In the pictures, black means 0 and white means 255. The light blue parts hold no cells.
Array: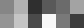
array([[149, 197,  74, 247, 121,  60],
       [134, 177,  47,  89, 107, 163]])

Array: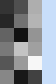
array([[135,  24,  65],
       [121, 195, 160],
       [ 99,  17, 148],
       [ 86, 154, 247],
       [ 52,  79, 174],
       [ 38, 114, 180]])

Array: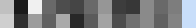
array([[207,  47, 156,  97, 170,  40,  91, 163,  77, 112, 138,  97, 131],
       [192,  26, 240, 105,  77,  69, 105, 150,  61,  55, 138, 105, 125]])

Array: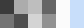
array([[116,  78, 212, 145, 251],
       [ 59, 172, 190, 101, 251]])

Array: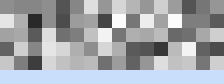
array([[229, 175,  41, 142,  76, 156, 162,  68, 251, 118, 237, 162, 251,
        126, 126,  90],
       [199, 126,  61, 214, 193, 181, 187, 112, 156,  98, 150, 222, 193,
        199, 118, 207],
       [162, 168,  90, 222, 112, 126, 193, 243, 118, 175, 168, 187, 105,
        112, 168, 207],
       [142, 134, 134, 142,  84, 134, 222, 150, 214, 181, 150, 207, 156,
         84, 118, 150],
       [ 98, 207, 134, 229, 214, 175, 142, 214, 175,  90,  84,  55, 187,
        243,  98,  76]])

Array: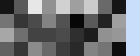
array([[167, 111,  67,  67,  75,  47,  28, 145, 151],
       [117,  54,  75, 131,  82,   7,  90,  34, 159],
       [ 97,  54, 139, 105,  61,  41, 131, 117,  13],
       [ 21,  90, 231, 145, 209, 159, 203, 105,  21]])

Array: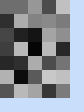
array([[178,  12,  90, 200, 192],
       [110, 110, 151,  76, 192],
       [ 84, 185, 164,  55, 123],
       [ 70,  33,  20, 164, 143],
       [ 62, 185,   5, 185,  39],
       [ 47, 172, 131, 137, 123],
       [ 39,  47, 172,  76, 116]])
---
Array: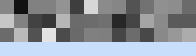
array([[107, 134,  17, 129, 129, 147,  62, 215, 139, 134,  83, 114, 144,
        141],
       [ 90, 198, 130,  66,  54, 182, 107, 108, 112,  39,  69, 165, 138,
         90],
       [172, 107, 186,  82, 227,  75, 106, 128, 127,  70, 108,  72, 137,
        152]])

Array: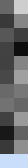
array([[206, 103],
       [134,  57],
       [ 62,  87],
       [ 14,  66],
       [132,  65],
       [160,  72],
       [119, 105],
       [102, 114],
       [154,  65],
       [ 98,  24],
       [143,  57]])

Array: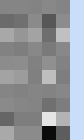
array([[132, 133, 133, 131, 136],
       [140, 107, 112, 138,  87],
       [192, 168, 150, 163, 110],
       [136, 130, 126, 136, 122],
       [130, 140, 141, 129, 144],
       [126, 163, 156, 128, 190],
       [135, 133, 130, 133, 131],
       [125, 138, 134, 132, 112],
       [179, 102, 126, 126, 229],
       [ 93, 169, 139, 139,  11]])

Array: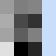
array([[132, 156, 126],
       [ 50, 172,  73],
       [128, 163,  94],
       [ 37, 224,   1]])

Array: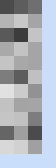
array([[111,  75,  93],
       [165, 180, 200],
       [196,  89,  60],
       [165, 169, 195],
       [165, 196, 168],
       [192, 125,  93],
       [146, 225, 203],
       [165, 194, 164],
       [125, 197, 193],
       [ 75, 101, 159],
       [160, 216, 209]])

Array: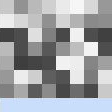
array([[152, 200, 146, 185, 208, 234, 246, 216],
       [141, 236, 215, 194, 144, 212, 178, 138],
       [ 64,  66,  77, 223, 128,  72, 240,  78],
       [ 78, 186,  77, 143,  88, 146, 190, 243],
       [160, 170,  62,  68,  73, 241, 237, 133],
       [228, 152, 236, 206,  94,  82, 234, 124],
       [201, 128, 169,  91, 139,  71, 108,  74]])

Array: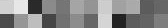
array([[102, 209, 231,  42, 139, 117, 165, 148, 205, 161, 170,  92],
       [126,  75, 150, 190,  69, 113, 140, 102, 213,  34,  92,  99]])

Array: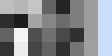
array([[157, 190, 182, 197,  99,  36, 126],
       [157,  45,  28, 165, 134, 107, 126],
       [157,  99, 244,  78, 113,  73,  48],
       [159,  51, 235,  69,  99,  47, 117]])
